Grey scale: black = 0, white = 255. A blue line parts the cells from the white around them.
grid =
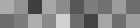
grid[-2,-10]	171
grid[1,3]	138
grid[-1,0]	109
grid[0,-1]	109
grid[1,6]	68
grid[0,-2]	156

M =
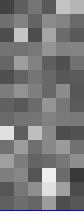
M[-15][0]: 67
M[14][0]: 96
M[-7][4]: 122
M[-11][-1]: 113
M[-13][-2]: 107
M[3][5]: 131
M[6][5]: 87
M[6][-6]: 124
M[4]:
[102, 158, 130, 95, 80, 113]
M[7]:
[97, 88, 107, 148, 119, 90]
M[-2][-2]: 160
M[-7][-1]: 120
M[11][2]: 100
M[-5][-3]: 136
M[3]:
[115, 114, 120, 148, 130, 131]
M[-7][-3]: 129
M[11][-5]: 124
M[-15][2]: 117
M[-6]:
[224, 94, 190, 136, 77, 81]
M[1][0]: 112
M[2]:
[78, 197, 78, 165, 107, 89]
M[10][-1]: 113
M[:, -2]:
[195, 131, 107, 130, 80, 87, 140, 119, 122, 77, 154, 119, 108, 160, 77]
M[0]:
[67, 94, 117, 89, 195, 181]

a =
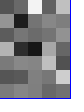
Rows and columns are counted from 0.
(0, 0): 84
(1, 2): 116
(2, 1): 118
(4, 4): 81
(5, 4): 206
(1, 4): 126
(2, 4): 146
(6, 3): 104
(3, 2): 22
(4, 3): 191

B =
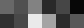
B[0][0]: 104
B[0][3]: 41
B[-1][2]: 234

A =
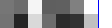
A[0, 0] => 118
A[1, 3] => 109
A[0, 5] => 128
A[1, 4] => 43
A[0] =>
[118, 108, 245, 95, 96, 128, 254]

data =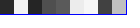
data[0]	41
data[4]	90
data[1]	242

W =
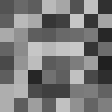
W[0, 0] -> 83
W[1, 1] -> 185
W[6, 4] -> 64
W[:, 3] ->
[186, 54, 90, 183, 91, 113, 63, 95]
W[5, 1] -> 176
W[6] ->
[174, 182, 74, 63, 64, 122, 125, 98]
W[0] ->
[83, 105, 93, 186, 166, 82, 192, 48]
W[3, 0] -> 100
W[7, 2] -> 158
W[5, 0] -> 94
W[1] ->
[95, 185, 169, 54, 63, 198, 53, 165]
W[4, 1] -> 148
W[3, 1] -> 139
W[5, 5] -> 193
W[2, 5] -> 108
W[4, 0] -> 73
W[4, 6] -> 159
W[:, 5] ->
[82, 198, 108, 201, 125, 193, 122, 145]

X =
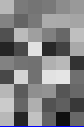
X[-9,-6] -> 184
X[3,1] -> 73
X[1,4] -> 170
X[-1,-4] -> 194
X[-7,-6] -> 80
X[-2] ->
[203, 102, 175, 82, 95, 56]
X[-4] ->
[72, 212, 113, 226, 229, 111]
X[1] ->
[131, 100, 120, 171, 170, 165]
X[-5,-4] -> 113
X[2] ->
[80, 187, 159, 128, 103, 191]
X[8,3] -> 99
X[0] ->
[184, 122, 116, 121, 140, 153]
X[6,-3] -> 147
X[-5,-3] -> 176
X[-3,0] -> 183

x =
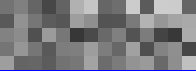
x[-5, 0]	115
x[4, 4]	114
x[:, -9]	[177, 158, 55, 127, 119]
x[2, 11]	68
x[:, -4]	[91, 179, 124, 79, 154]
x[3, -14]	117
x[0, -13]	128
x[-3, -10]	119
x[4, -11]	92
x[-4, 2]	118
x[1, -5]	122
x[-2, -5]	161
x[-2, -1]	70
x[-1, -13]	100
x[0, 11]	205
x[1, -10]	86
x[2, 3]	155
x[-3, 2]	80
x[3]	[117, 150, 118, 89, 125, 127, 157, 125, 103, 161, 79, 131, 143, 70]

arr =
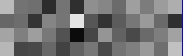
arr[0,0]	187
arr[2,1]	127
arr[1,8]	92
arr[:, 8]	[107, 92, 98, 115]
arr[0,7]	134
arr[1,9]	119
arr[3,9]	127
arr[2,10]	106
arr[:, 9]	[159, 119, 73, 127]
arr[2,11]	126
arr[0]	[187, 115, 111, 44, 116, 47, 143, 134, 107, 159, 124, 156, 174]
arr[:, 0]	[187, 103, 164, 183]
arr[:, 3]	[44, 133, 120, 104]
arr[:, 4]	[116, 117, 82, 66]
